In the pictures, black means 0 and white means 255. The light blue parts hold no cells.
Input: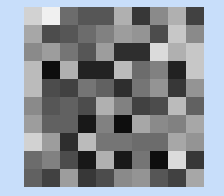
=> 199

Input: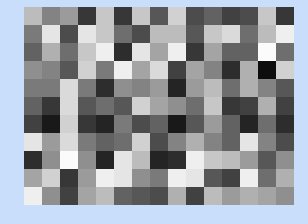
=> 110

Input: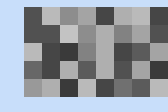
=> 164

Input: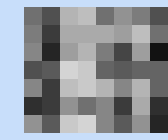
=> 18

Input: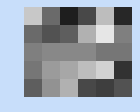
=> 118
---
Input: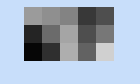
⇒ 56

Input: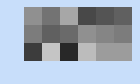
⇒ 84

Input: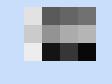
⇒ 101

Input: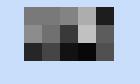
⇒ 173

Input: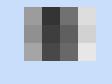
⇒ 113

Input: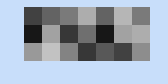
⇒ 182

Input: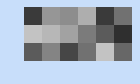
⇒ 58

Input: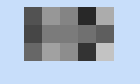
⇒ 40

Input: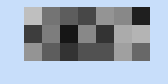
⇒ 136

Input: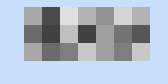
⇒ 212
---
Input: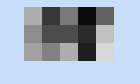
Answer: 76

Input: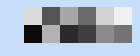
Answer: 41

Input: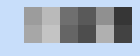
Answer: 101

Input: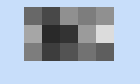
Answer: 51

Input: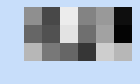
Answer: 227

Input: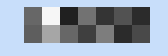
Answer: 103

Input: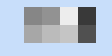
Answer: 197
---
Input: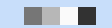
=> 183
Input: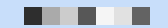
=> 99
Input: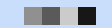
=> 144
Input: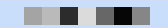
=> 103
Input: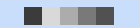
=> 121
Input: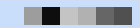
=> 102
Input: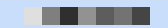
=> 93
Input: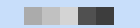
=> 171
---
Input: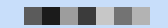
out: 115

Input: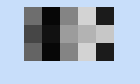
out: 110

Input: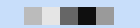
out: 154

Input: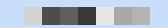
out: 168

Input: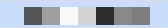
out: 137

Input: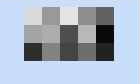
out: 130

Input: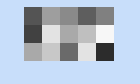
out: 158

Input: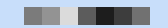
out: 113

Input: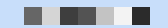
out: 102

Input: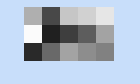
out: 141
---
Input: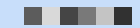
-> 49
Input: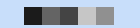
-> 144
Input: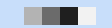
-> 242
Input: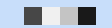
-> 25
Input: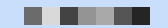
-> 37
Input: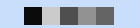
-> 100
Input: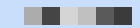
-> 59
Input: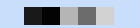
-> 210
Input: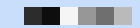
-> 186
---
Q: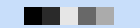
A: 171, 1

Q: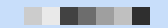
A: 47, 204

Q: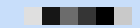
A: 201, 223

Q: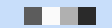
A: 42, 92

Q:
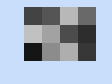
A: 105, 21

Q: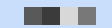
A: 120, 89

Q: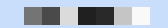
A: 249, 116

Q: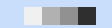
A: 47, 240
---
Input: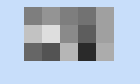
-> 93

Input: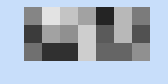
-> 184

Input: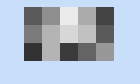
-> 192

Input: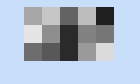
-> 130

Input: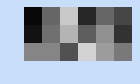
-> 144

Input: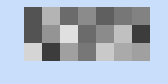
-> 192

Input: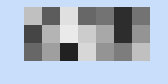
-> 45

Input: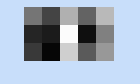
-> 15

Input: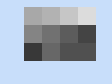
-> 92

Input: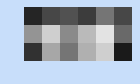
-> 227
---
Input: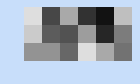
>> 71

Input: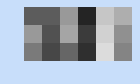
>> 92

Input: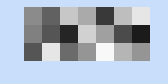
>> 97

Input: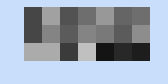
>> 161

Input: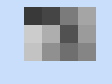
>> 69

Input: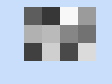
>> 55

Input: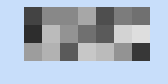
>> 136

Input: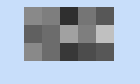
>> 126
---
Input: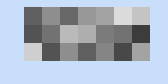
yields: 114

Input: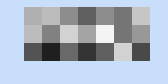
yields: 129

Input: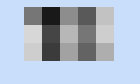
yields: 69

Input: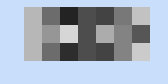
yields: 150

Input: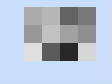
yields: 193

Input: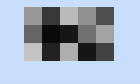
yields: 10

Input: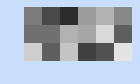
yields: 112

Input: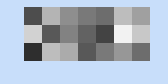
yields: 88

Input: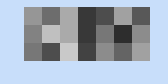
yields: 192

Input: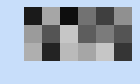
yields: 84
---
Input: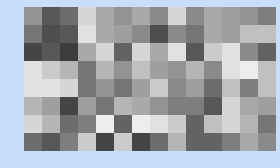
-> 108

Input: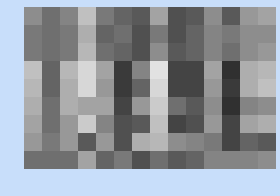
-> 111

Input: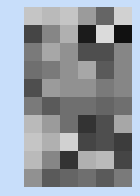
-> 145

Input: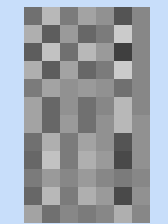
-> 163

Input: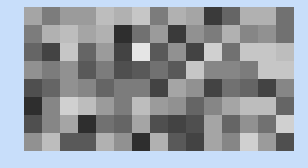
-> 145

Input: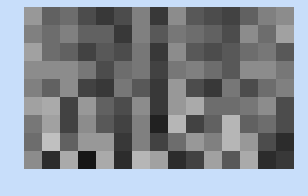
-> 140

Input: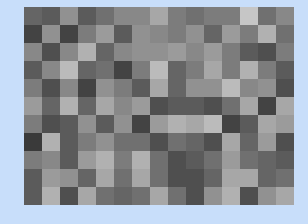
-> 91

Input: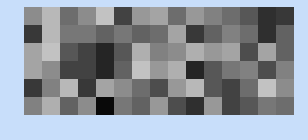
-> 129
